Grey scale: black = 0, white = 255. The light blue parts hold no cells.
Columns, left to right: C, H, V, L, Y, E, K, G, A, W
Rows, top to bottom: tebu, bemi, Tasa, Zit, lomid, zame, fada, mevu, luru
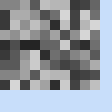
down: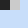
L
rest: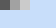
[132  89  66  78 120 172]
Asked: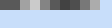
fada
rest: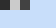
[144 191]
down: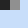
V
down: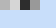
A

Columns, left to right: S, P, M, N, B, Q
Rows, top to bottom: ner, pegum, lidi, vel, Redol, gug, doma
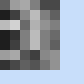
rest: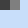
[187 127  96]
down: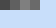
Q
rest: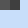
[136 146]
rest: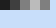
[96]
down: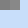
B
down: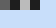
S

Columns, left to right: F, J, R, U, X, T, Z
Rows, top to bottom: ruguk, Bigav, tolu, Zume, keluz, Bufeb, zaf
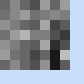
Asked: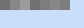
Bigav
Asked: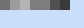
Zume
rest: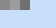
[125 136 125]
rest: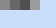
[102 156]
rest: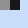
[92]
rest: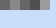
[102 156]
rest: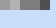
[58]

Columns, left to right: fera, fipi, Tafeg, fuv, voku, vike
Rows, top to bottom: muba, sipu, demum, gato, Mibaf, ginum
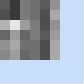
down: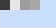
fipi
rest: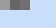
[ 78 168]
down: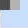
fera
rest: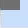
[ 78 168]
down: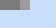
Tafeg
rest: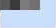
[ 90 146]
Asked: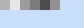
demum

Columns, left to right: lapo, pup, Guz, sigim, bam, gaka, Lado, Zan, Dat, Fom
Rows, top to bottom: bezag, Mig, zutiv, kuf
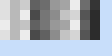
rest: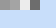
[53]
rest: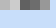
[164 236 109  53]
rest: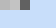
[118 152 164 236  97  44]
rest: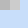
[ 97 109 152 164 236 109  53]
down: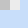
Guz
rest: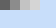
[85 44]
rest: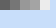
[97 44]

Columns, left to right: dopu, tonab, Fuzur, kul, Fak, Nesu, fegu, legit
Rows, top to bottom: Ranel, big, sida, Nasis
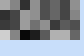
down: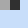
dopu
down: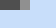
Fak
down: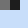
kul
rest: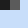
[177 177 102]
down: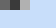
Nesu
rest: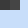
[156 113 144  58  91  79]

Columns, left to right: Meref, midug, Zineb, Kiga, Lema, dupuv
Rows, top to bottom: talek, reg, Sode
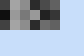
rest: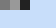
[54]
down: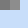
Zineb

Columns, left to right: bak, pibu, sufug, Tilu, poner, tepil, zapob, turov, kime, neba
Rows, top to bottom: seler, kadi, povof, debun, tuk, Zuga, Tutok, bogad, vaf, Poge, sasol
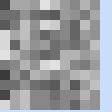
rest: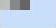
[123 135 101 155 146]
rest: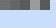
[155 191]
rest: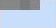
[101 155 146]
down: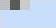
tepil
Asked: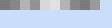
Tutok
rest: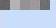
[123 111 135 191]

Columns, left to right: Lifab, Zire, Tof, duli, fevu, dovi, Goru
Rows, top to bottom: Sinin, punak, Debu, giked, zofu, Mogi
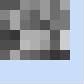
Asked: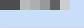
zofu
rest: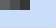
[65]
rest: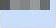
[165]
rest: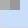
[ 97 206]
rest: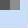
[132 153 109 165]

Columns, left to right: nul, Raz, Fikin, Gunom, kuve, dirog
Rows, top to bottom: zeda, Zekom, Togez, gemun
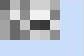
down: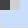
Gunom
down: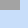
nul
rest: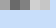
[141]
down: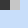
kuve
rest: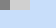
[175]

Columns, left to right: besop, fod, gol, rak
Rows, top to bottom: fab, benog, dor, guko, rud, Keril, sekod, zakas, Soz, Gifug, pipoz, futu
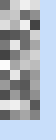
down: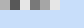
fod
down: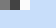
besop
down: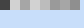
rak
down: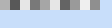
fod
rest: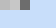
[143]

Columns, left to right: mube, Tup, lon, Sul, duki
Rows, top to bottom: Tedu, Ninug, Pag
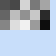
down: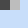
Tup
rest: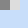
[241 155  13]
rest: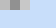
[42]
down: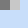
Sul

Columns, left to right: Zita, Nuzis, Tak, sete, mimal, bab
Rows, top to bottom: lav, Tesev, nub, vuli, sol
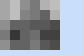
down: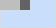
Nuzis
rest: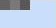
[76]
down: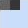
Nuzis
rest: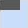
[76]
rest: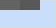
[76]
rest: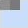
[178 190]
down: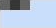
Nuzis

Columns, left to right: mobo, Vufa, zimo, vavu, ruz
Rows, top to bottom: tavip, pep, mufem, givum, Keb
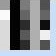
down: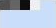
ruz
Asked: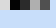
Keb
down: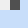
ruz
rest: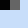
[175 101]
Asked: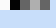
pep

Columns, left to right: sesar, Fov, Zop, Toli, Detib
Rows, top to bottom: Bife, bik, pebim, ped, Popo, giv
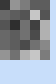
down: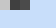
Toli
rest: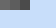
[113 136]

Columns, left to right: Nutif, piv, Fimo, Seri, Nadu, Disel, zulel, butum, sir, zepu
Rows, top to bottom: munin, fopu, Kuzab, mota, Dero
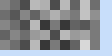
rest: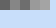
[ 76 185 154 164 122]
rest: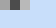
[154 164 122]
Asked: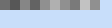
fopu
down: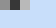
zulel
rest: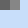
[110 154 164  76 185 154 164 122]
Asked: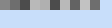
munin

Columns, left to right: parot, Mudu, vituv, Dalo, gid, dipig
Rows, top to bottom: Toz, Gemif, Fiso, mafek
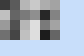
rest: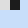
[101]
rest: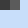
[182 201 173 163]
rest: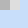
[122 163]
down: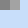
dipig
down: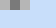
vituv

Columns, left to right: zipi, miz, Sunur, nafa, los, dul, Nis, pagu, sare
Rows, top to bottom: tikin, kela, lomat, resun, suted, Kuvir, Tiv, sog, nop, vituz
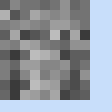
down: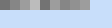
dul
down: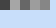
Sunur
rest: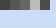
[166  58]
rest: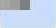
[115 103 145 145]

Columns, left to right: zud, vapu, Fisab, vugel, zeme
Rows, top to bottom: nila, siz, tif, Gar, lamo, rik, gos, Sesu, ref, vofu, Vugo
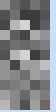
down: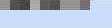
zud
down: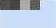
zud
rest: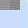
[113 158 147]
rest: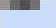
[93]
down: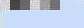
Fisab

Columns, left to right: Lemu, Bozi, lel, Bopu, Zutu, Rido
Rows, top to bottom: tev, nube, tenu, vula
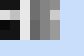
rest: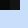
[232 102 132 154]
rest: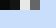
[132 154]
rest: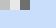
[132 203]
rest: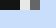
[132 154]

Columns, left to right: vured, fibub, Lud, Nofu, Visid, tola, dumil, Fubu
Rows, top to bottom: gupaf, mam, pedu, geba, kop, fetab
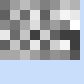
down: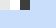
Fubu
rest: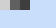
[62]
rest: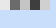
[96 62 62]
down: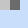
Lud
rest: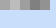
[137  85]
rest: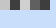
[62]

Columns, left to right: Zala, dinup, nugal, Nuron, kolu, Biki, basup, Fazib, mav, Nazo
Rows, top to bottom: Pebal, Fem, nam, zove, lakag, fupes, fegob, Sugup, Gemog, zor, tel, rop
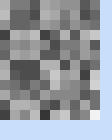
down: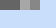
nugal
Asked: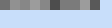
lakag
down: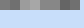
Fazib

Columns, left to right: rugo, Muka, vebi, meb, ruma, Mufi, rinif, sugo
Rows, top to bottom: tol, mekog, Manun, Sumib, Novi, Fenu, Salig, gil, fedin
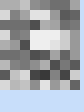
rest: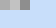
[130 111 111 163]
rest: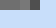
[ 90 163 100 153]
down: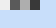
ruma
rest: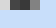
[ 69 205]
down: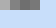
Muka
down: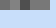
vebi

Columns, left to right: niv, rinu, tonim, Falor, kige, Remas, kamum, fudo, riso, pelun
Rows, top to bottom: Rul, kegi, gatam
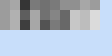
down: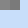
Remas
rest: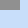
[167 156]
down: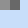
kamum
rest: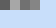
[104 199 189 219]
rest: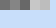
[219]
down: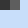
tonim
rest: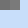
[144 144 167 156]

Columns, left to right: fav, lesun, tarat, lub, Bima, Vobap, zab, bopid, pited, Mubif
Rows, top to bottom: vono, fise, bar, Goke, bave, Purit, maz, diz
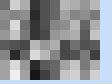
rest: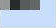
[162 196 122 173]
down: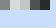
lesun
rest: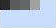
[196 122 173]

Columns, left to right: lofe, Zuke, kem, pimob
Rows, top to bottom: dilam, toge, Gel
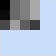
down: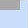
pimob
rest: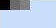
[168]
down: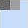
Zuke

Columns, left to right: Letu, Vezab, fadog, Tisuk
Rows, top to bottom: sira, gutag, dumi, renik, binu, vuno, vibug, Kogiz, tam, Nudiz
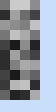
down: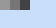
Letu
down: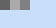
fadog
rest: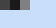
[99]
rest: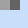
[66]
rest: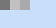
[118]
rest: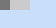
[140]
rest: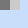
[203 140]

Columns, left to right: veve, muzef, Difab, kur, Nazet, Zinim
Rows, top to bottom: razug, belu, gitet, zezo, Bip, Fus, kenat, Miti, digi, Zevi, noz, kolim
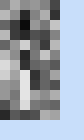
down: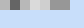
veve
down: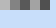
Zinim
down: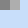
Nazet
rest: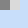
[120 111 101]
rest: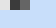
[80]
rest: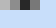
[196 131]
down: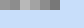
muzef

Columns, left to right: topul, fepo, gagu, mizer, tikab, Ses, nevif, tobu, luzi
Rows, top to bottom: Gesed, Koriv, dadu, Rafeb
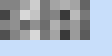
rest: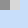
[196 120 132  57 186 120]
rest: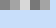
[ 57 155  91]

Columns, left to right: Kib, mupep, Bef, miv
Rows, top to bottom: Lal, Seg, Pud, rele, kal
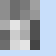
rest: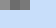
[160]
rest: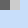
[171  80]
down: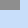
Kib
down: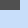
miv
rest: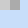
[80]
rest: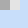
[183  80]
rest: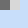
[228  68]

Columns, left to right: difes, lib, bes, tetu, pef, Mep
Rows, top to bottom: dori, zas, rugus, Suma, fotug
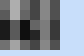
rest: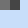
[135  80]
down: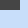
tetu
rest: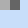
[ 69 135  80]
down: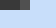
Mep

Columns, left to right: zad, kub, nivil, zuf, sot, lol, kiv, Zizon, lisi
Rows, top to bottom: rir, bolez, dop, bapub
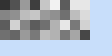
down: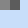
zad
